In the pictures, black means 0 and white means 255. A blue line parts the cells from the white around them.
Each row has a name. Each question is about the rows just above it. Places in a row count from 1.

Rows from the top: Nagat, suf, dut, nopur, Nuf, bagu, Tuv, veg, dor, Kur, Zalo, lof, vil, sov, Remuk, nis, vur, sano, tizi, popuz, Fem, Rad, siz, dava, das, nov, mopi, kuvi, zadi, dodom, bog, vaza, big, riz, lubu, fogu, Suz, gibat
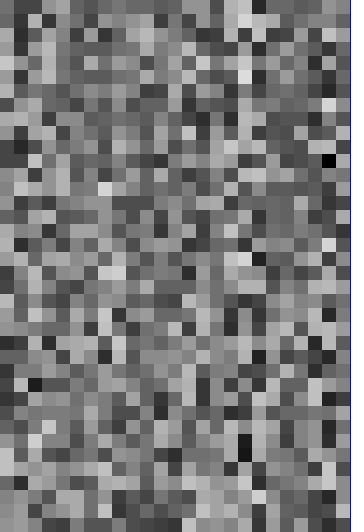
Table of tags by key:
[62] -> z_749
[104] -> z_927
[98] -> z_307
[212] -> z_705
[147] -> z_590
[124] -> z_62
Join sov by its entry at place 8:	z_705
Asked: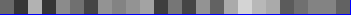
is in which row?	suf
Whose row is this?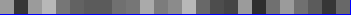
nopur
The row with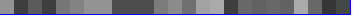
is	Remuk
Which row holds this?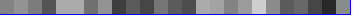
fogu
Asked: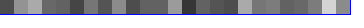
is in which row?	veg

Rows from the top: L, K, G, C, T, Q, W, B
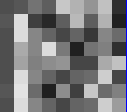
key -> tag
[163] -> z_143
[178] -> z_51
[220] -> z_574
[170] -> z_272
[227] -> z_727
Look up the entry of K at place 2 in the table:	z_574
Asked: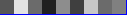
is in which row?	W

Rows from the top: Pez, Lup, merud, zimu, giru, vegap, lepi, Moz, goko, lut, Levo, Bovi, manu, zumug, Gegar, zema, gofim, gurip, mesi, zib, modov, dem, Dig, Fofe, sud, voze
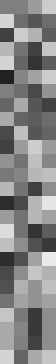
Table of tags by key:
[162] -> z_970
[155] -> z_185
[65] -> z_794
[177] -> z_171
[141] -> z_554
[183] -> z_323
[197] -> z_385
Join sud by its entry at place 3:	z_794
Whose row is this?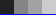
vegap
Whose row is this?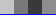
Dig
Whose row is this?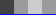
Levo
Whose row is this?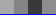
Fofe

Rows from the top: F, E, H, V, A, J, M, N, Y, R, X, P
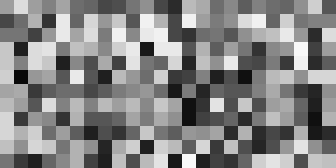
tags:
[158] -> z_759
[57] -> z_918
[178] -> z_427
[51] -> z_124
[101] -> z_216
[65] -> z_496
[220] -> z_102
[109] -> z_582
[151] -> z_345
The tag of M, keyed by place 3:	z_918
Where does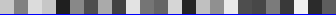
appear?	A

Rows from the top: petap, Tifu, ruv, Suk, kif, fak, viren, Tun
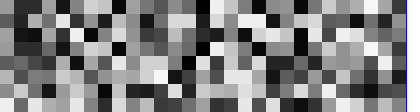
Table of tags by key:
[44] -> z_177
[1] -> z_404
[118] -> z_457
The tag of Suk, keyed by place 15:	z_404
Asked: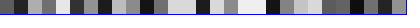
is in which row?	Tifu
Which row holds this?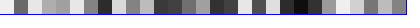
Tun

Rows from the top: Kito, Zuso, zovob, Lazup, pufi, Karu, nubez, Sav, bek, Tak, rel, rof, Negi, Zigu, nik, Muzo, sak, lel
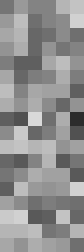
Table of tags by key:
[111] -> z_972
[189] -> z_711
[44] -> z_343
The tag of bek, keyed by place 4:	z_972
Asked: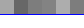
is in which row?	Karu
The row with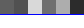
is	bek
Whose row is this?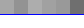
lel
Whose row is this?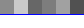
Tak
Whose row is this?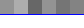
Lazup

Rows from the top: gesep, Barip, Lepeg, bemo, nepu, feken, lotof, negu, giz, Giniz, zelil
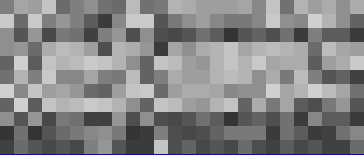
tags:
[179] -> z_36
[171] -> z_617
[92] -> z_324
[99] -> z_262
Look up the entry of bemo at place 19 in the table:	z_36
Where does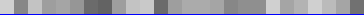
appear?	lotof
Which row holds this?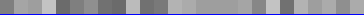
gesep
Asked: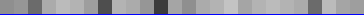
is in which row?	bemo

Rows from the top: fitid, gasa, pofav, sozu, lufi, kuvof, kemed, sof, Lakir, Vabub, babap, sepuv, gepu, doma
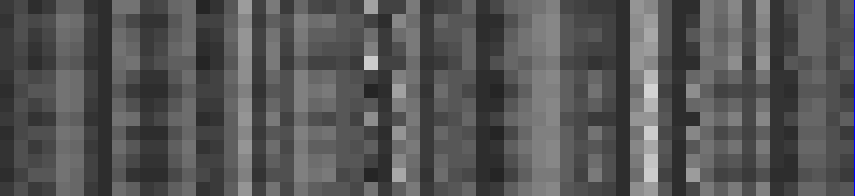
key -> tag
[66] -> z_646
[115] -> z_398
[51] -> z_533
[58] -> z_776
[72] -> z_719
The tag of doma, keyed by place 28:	z_776
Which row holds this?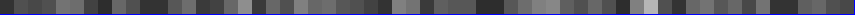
kuvof
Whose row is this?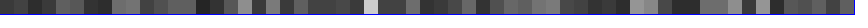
lufi
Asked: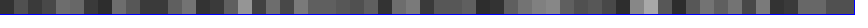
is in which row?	babap
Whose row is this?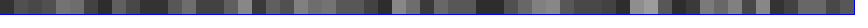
gasa

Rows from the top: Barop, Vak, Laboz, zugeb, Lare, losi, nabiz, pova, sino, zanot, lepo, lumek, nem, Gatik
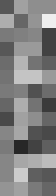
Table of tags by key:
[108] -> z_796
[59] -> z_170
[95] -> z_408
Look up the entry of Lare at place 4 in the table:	z_408
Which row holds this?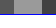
zugeb
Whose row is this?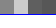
nem
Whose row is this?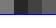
lepo
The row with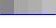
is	lumek
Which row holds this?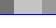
losi

